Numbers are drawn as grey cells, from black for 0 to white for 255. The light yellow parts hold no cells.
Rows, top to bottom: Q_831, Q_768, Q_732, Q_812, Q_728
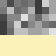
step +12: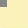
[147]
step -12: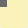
[94]
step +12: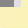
[147, 147, 236]
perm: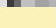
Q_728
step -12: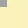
[150]
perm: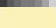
Q_812

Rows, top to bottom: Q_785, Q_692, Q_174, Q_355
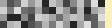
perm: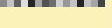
Q_785
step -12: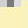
[196, 110, 209]
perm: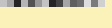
Q_692
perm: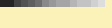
Q_174
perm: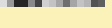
Q_174
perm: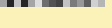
Q_692
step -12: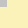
[183]

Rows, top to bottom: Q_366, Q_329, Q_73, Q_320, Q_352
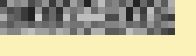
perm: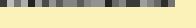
Q_329
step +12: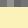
[128, 159, 116, 128]

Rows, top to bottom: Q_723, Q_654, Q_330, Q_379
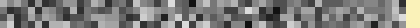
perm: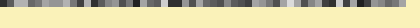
Q_330
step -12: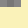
[122, 107, 122]
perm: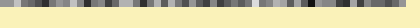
Q_654
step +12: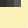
[ 60,  76, 104]

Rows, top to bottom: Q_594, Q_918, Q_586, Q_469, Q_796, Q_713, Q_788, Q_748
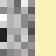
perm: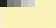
Q_713
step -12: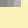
[125, 139, 167]
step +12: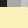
[ 46, 179, 179, 206]
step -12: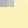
[167, 182]
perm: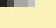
Q_796
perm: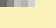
Q_469
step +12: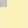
[206]

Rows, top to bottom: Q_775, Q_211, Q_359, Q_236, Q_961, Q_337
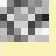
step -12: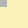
[168]
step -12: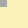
[155]
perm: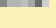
Q_211
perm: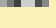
Q_236

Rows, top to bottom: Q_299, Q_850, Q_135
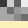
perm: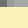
Q_850
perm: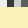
Q_299
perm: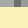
Q_850
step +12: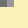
[122, 165]
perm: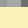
Q_850
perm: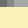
Q_135

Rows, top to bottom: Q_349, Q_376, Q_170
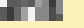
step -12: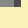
[123, 123,  64]
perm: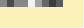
Q_376
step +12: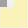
[173, 255]
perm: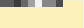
Q_170
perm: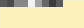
Q_170

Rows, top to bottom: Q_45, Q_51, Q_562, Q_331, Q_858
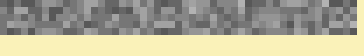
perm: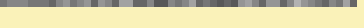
Q_51
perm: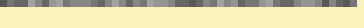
Q_858
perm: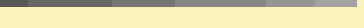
Q_858
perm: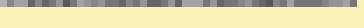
Q_331
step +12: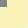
[146]
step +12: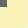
[114]

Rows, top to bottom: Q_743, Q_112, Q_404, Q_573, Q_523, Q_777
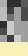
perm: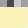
Q_523
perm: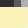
Q_743
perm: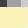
Q_777

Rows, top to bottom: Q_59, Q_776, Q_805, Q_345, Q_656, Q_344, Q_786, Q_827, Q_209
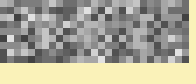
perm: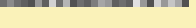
Q_827
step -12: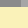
[127, 127, 127, 154]
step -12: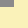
[127, 127]
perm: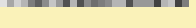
Q_805
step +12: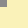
[151]

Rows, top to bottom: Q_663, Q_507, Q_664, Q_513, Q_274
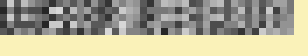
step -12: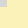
[203]
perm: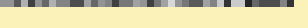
Q_513
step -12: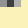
[135,  52, 164]
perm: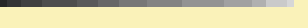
Q_513

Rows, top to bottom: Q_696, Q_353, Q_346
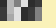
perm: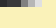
Q_353
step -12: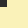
[33]
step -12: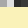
[156, 212,  33,  46]

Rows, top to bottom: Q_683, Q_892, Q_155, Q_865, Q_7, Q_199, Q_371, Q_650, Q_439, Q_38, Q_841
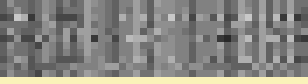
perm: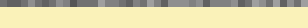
Q_892
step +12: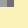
[171, 125]
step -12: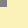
[117]
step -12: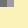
[101, 147]
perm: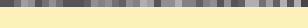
Q_439

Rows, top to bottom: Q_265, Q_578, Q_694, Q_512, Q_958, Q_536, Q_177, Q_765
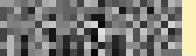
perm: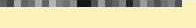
Q_694
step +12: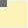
[123]
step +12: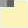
[168, 110]
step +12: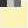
[ 64, 207, 123]
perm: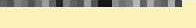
Q_694
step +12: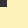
[64]
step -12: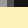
[144,  70,  10,  10]

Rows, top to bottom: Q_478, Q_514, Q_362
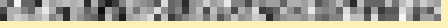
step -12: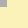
[163]
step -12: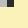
[177,  31]
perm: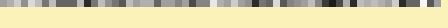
Q_478
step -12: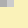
[163, 192]
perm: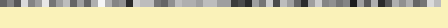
Q_362
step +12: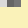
[230, 113, 129]

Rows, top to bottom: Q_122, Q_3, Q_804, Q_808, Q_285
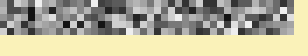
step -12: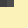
[52, 65]
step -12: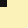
[8]
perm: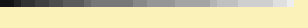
Q_808
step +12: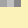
[176, 204, 148]
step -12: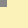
[124]
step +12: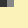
[ 63, 148]
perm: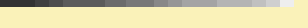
Q_285

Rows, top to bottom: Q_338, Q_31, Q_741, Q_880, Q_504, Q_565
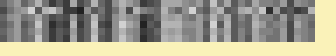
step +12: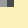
[167,  87]
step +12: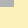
[191, 191]
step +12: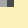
[179,  87]
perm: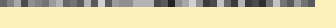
Q_880
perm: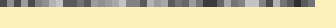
Q_565
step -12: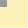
[143]

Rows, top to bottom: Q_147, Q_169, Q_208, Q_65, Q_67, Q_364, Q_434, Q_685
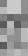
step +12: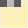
[102, 198, 102]
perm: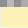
Q_67
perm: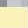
Q_169
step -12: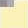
[131, 160]
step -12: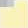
[174, 190]

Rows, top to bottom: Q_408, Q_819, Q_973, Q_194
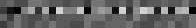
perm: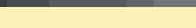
Q_408
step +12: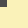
[88]
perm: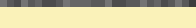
Q_194
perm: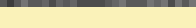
Q_194

